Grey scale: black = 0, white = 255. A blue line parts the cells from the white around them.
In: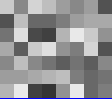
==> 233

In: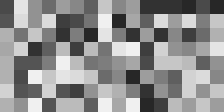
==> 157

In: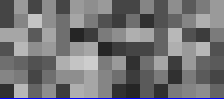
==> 133

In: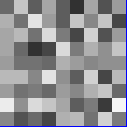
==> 114

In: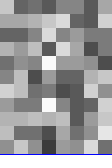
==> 144

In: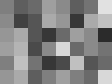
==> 127

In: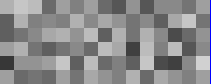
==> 147

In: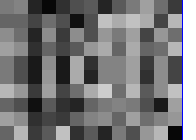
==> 151
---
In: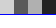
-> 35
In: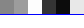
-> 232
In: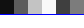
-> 124
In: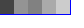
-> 204
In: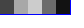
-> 18
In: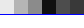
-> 57
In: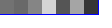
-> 53
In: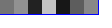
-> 136
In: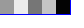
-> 3
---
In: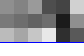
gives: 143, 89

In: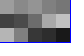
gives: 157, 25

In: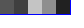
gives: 85, 33

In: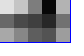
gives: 225, 157

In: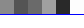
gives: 138, 253

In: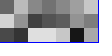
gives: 103, 169

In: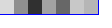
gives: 218, 182

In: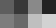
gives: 94, 210
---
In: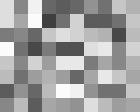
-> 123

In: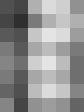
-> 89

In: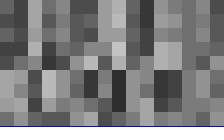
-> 99

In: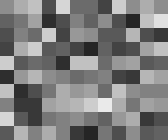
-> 78

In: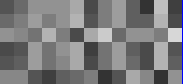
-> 146
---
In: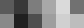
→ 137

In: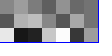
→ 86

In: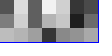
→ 125

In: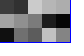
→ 163

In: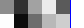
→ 253

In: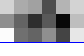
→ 143

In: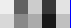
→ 216
